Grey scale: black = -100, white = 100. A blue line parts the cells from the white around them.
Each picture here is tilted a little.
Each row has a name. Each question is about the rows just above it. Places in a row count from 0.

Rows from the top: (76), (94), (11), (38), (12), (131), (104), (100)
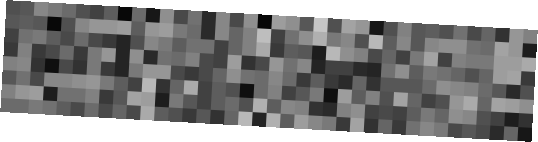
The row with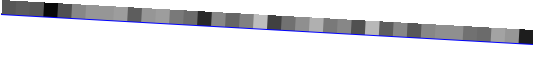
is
(94)
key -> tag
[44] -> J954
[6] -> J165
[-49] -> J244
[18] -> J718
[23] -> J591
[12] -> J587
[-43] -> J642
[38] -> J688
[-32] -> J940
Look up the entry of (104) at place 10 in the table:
J591

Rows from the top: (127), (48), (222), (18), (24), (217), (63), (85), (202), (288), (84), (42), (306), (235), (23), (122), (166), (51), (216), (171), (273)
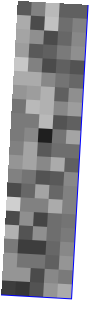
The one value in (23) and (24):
[1]
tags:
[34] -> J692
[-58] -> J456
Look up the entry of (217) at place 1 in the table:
J692
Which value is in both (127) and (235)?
[1]
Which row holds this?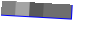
(84)
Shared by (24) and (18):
[-25]
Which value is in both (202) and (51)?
[-4]

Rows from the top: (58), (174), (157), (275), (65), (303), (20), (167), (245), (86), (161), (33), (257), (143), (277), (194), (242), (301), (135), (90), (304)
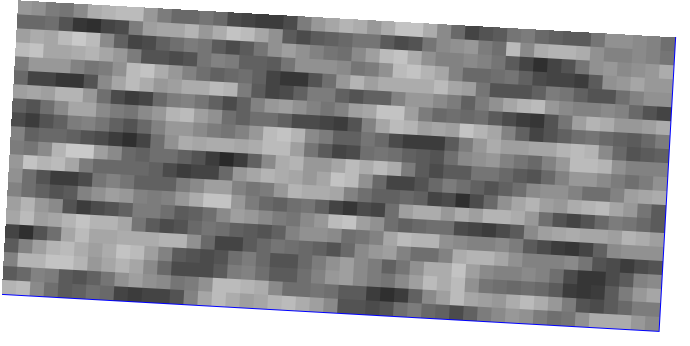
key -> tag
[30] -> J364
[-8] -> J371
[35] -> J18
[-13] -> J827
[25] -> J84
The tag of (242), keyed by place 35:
J364
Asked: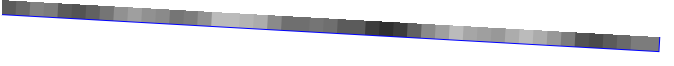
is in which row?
(90)

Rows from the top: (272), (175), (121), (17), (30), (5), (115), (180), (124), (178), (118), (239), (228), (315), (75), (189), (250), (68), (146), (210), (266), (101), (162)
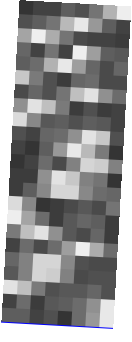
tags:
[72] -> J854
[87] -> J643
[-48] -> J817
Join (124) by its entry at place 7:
J817
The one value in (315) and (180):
[-53]
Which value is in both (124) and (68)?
[-48]
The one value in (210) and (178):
[-37]

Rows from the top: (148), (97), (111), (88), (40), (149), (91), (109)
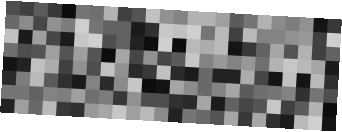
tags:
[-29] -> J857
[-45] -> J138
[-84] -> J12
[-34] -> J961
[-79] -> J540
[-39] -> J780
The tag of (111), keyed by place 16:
J12
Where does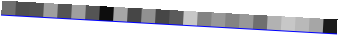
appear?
(88)
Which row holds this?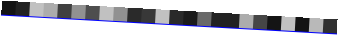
(40)
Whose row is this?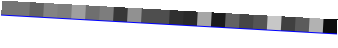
(91)

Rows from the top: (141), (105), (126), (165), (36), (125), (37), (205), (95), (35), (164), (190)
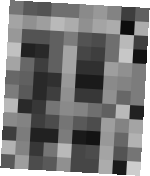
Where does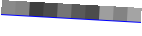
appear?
(95)
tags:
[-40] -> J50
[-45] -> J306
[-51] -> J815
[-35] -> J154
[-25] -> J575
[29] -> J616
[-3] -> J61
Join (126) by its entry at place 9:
J815
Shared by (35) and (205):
[-74]

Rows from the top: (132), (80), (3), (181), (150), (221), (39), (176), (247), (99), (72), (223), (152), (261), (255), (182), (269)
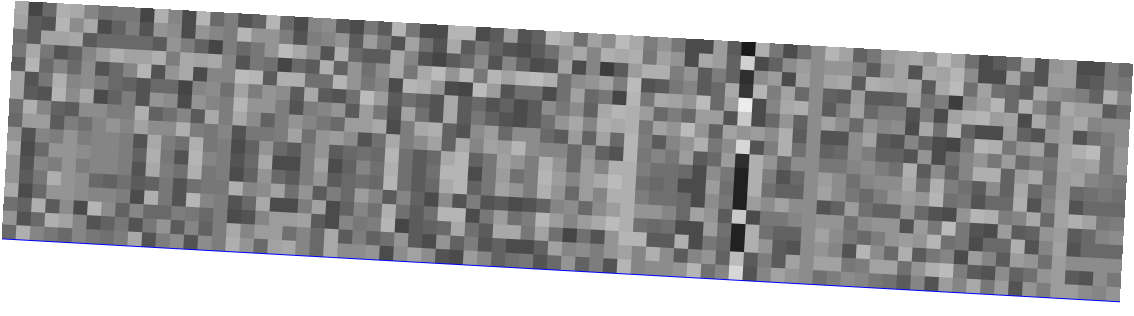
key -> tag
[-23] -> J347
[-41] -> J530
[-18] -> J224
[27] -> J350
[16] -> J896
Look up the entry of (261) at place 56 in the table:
J347
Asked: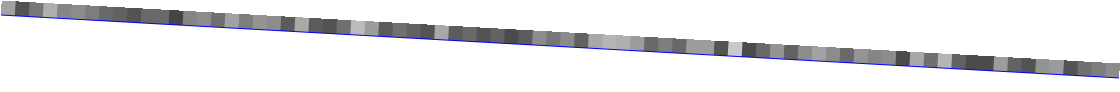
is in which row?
(221)
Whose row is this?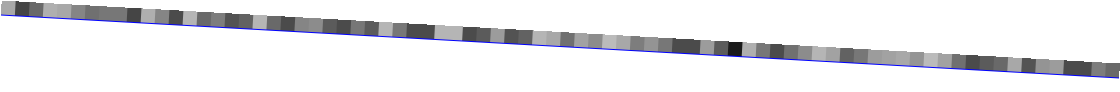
(132)

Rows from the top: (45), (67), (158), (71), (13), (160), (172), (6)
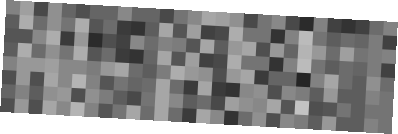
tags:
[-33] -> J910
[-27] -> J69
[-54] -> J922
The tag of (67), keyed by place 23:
J69
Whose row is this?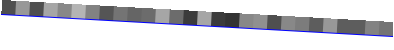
(160)
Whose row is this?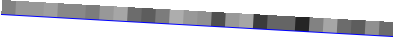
(13)

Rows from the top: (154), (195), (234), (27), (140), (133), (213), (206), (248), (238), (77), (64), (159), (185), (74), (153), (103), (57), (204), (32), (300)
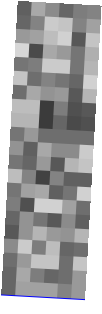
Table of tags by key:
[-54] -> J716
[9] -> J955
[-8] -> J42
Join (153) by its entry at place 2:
J42
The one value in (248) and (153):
[-20]
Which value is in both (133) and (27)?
[-8]
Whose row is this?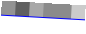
(77)
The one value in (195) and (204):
[54]
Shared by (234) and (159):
[48]
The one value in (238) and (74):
[-14]

